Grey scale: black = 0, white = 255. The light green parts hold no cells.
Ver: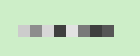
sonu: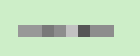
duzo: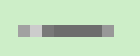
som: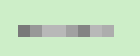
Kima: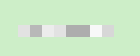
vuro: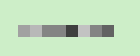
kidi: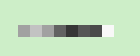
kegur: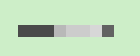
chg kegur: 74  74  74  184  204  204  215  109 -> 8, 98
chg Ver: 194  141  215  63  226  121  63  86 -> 1, 204
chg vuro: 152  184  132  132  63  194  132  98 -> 1, 161
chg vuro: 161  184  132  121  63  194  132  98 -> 4, 132

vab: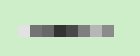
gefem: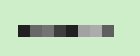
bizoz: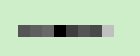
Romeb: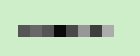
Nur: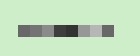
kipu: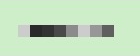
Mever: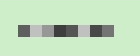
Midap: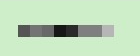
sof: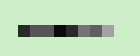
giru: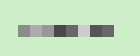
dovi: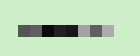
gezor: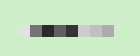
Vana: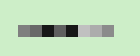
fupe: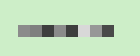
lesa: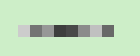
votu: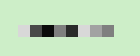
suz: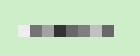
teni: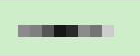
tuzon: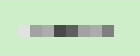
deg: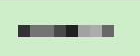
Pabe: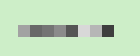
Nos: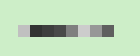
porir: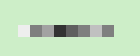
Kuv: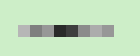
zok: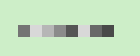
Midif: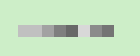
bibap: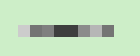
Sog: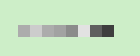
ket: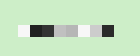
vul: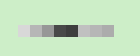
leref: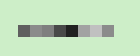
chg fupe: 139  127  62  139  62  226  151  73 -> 6, 216
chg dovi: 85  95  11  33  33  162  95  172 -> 5, 23
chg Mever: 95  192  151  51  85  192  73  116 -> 4, 62
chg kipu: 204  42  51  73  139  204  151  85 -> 8, 95
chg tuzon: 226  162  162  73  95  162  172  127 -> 3, 172
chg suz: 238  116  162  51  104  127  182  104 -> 7, 192
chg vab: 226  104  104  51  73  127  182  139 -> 2, 116

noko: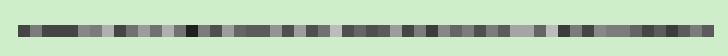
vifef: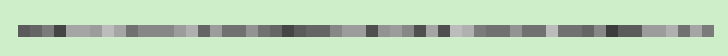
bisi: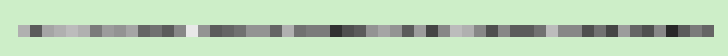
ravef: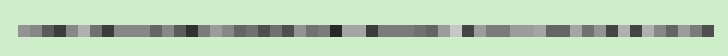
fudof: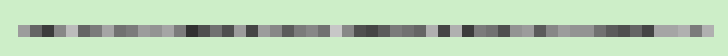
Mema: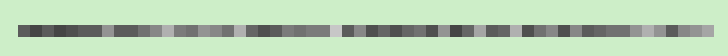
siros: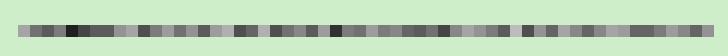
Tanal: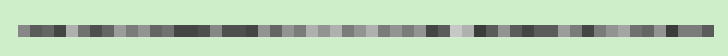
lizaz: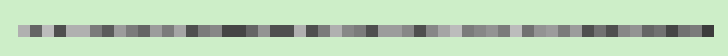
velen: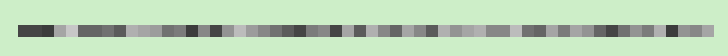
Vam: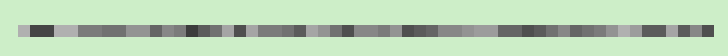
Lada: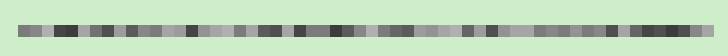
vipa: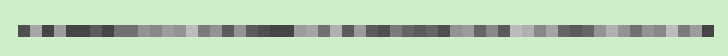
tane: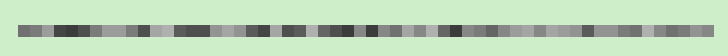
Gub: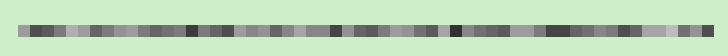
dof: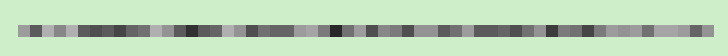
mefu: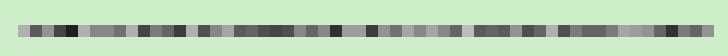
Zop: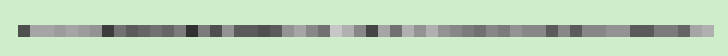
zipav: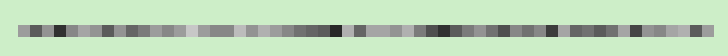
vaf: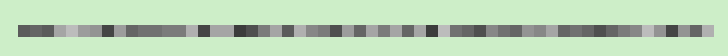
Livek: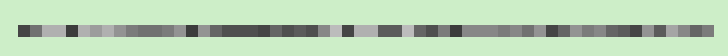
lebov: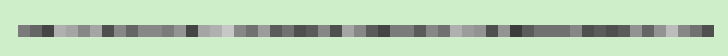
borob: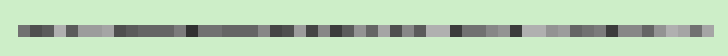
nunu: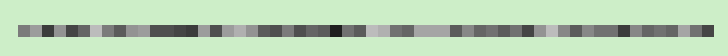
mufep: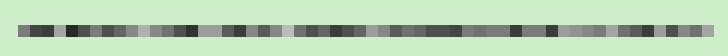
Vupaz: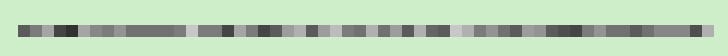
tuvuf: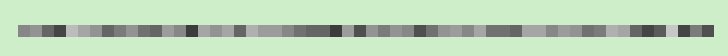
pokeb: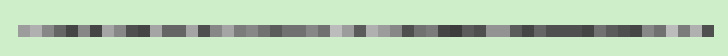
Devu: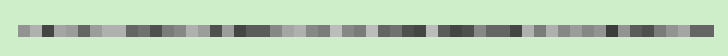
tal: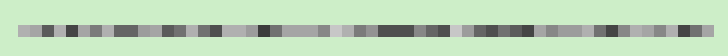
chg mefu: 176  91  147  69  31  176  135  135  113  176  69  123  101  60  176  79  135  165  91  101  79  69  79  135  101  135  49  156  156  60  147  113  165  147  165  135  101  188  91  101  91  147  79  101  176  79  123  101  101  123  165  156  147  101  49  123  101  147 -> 34, 135
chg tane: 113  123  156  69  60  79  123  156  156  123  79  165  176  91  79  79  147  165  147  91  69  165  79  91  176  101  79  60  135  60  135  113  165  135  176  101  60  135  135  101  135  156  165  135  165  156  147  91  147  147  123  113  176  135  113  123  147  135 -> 39, 123
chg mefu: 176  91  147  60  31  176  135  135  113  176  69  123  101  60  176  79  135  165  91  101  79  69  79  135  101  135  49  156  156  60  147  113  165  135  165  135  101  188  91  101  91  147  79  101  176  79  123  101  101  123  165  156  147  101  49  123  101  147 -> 4, 69
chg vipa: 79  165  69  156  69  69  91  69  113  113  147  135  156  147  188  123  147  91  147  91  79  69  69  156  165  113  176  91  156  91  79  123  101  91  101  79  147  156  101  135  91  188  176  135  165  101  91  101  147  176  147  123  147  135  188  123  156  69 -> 52, 113
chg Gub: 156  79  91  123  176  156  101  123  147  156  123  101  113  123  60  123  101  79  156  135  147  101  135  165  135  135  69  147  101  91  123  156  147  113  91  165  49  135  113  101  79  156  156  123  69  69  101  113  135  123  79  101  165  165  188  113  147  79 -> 41, 91
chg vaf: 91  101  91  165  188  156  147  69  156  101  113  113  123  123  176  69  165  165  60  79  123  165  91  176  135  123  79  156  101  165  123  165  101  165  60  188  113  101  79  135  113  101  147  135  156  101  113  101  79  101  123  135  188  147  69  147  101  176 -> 45, 165

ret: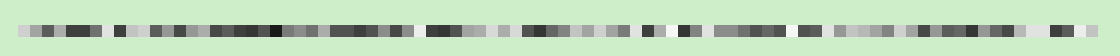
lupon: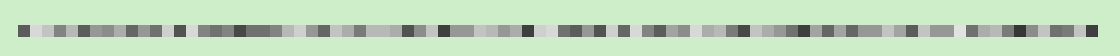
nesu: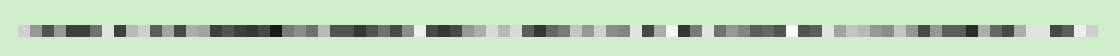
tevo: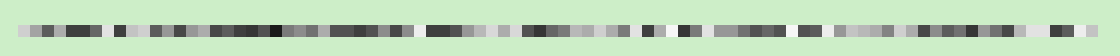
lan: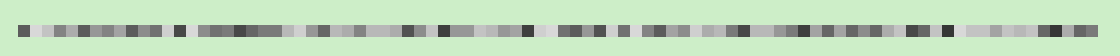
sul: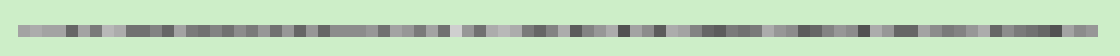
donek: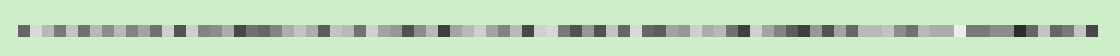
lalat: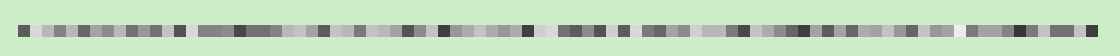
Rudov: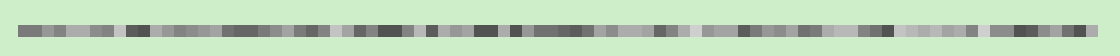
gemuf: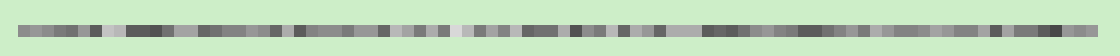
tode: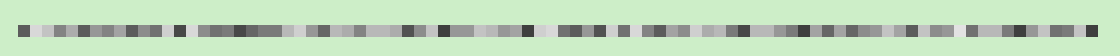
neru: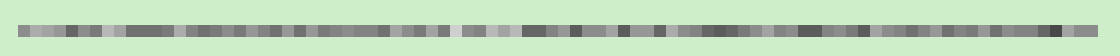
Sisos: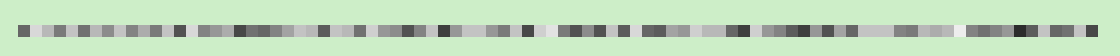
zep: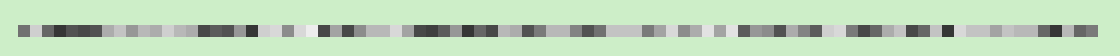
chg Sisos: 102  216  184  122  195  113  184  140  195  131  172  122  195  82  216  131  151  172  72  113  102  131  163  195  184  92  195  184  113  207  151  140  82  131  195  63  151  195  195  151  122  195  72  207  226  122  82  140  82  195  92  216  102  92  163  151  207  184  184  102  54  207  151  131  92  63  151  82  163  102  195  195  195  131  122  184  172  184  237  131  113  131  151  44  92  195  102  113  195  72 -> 61, 63
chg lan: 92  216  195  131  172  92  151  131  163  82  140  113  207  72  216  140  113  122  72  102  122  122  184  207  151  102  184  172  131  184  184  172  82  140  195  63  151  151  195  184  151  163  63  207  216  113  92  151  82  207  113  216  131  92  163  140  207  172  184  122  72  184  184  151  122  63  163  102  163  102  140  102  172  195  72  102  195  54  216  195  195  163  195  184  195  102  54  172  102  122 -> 10, 92
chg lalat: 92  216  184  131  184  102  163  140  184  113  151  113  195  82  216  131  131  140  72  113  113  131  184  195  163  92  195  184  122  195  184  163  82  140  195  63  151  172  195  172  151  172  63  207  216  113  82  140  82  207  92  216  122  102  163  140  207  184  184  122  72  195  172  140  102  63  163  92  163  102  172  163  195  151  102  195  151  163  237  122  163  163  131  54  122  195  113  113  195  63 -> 47, 92

